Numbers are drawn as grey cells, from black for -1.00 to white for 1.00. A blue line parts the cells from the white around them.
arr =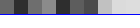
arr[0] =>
-0.19
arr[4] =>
-0.64
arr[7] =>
0.51

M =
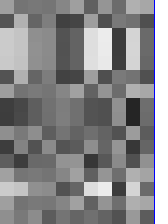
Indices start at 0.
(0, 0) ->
0.25
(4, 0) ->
0.58
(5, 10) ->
-0.37
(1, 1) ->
0.39
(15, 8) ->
-0.36
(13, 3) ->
0.10
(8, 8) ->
0.12
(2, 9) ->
0.66
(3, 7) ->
0.84
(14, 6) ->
-0.24
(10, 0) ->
-0.52
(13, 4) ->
-0.36
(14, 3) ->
-0.07
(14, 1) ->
-0.10
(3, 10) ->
-0.17
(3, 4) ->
-0.36
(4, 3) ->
0.08
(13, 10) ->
-0.17
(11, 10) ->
0.14
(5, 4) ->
-0.48
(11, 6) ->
-0.57
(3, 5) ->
-0.22
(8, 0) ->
-0.52
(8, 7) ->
-0.37
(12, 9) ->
0.38
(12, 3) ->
-0.09
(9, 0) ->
0.12
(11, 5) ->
0.16
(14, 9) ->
0.37
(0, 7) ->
0.17
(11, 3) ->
-0.17
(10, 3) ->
0.09
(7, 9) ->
-0.71
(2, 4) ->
-0.35
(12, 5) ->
0.26
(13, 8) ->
-0.53
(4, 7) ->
0.83

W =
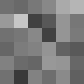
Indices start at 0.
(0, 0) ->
-0.12
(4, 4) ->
0.17
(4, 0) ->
0.01
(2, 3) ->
-0.49
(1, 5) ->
-0.07
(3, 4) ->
-0.23
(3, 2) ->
0.02
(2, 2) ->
0.07
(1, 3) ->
-0.31
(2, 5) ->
-0.04
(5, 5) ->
-0.25

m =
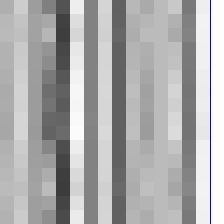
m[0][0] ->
0.37
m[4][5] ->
0.84
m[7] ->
[0.35, 0.64, 0.22, -0.09, -0.29, 0.92, 0.02, 0.68, -0.24, 0.46, 0.28, 0.47, 0.62, -0.07, 0.86]
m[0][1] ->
0.61
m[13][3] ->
0.47
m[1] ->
[0.44, 0.53, 0.27, 0.32, -0.49, 0.73, 0.02, 0.65, -0.23, 0.38, 0.43, 0.47, 0.39, 0.00, 0.90]
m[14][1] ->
0.55
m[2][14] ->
0.89
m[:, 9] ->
[0.44, 0.38, 0.36, 0.41, 0.42, 0.45, 0.49, 0.46, 0.48, 0.50, 0.42, 0.41, 0.37, 0.35, 0.39, 0.42]
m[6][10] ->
0.26
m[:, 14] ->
[0.87, 0.90, 0.89, 0.88, 0.88, 0.86, 0.85, 0.86, 0.83, 0.81, 0.88, 0.89, 0.89, 0.90, 0.89, 0.88]
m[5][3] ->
-0.04
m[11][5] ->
0.79
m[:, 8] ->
[-0.24, -0.23, -0.20, -0.24, -0.24, -0.24, -0.24, -0.24, -0.24, -0.24, -0.24, -0.24, -0.21, -0.18, -0.24, -0.24]
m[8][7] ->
0.68
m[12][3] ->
0.36
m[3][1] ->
0.58
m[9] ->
[0.31, 0.67, 0.21, -0.22, -0.16, 0.97, 0.03, 0.70, -0.24, 0.50, 0.22, 0.47, 0.72, -0.09, 0.81]
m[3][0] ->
0.40
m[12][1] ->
0.53
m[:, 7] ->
[0.67, 0.65, 0.63, 0.67, 0.67, 0.68, 0.69, 0.68, 0.68, 0.70, 0.67, 0.67, 0.66, 0.63, 0.66, 0.67]
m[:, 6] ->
[0.02, 0.02, 0.02, 0.02, 0.02, 0.02, 0.02, 0.02, 0.04, 0.03, 0.02, 0.02, 0.02, 0.02, 0.02, 0.02]
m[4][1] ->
0.59
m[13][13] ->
0.06
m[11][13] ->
-0.03
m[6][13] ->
-0.08
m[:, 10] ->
[0.33, 0.43, 0.47, 0.37, 0.36, 0.30, 0.26, 0.28, 0.23, 0.22, 0.34, 0.40, 0.46, 0.50, 0.41, 0.36]
